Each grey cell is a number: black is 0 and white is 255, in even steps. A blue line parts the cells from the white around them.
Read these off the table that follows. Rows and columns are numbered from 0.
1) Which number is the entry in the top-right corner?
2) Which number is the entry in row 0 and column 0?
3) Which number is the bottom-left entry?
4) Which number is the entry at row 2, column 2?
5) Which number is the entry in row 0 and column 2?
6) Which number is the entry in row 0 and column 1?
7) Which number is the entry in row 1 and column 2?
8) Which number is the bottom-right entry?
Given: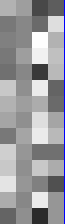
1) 93
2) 178
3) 100
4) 254
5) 72
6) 158
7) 106
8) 150

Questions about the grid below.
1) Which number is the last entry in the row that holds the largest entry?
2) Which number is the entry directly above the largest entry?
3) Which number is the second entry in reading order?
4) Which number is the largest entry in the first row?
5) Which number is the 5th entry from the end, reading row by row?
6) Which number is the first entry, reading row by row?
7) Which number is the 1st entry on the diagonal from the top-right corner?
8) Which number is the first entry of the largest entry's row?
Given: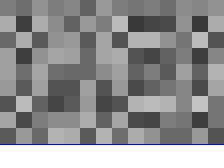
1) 117
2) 75
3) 110
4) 153
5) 146
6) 125
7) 146
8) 82

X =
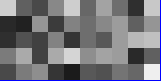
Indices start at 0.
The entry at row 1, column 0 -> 41
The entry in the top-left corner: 206
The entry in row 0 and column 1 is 96
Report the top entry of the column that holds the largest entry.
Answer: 200
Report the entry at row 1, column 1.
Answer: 33
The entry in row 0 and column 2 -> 73
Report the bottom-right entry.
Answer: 239
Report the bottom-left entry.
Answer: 73
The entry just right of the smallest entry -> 88
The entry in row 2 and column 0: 47
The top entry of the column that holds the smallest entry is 206
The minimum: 27
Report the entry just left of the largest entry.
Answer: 103

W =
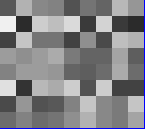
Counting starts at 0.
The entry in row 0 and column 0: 88
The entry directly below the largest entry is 66
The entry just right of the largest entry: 43
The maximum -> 240
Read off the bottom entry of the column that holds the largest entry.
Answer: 108
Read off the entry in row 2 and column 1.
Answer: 197
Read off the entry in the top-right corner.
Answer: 150
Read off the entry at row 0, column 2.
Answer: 136
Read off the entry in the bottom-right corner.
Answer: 164
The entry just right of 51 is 184

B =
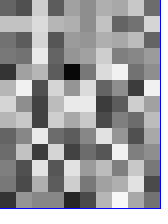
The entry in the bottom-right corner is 114
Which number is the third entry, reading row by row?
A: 206
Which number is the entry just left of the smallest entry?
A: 92
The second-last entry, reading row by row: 168
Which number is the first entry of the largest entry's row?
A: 52
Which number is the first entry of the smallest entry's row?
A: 52
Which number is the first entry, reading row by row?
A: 100
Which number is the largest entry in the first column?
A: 213
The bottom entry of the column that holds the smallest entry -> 38
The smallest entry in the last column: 74
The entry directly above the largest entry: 175
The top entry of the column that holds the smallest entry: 161
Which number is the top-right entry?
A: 108
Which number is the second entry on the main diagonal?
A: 194
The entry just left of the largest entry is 182
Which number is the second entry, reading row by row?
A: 80
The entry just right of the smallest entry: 120
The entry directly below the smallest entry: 149
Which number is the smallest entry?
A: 8
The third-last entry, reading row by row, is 247
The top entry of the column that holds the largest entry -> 168

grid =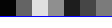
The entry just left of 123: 70
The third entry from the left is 224
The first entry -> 4

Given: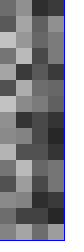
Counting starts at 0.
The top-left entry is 109
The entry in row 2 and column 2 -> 103
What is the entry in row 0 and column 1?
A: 144
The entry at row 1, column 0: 89
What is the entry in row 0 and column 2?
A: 46
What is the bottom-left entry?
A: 131
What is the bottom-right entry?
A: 157
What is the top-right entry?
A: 58

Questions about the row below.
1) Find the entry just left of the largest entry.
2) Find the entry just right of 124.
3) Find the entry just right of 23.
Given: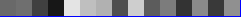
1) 23
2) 51
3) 228

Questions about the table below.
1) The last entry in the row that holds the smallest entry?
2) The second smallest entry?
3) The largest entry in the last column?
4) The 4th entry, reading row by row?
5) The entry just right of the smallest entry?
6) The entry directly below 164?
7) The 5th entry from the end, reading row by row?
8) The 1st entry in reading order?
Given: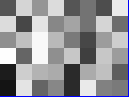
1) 122
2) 28
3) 234
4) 220
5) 228
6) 122
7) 135
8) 85
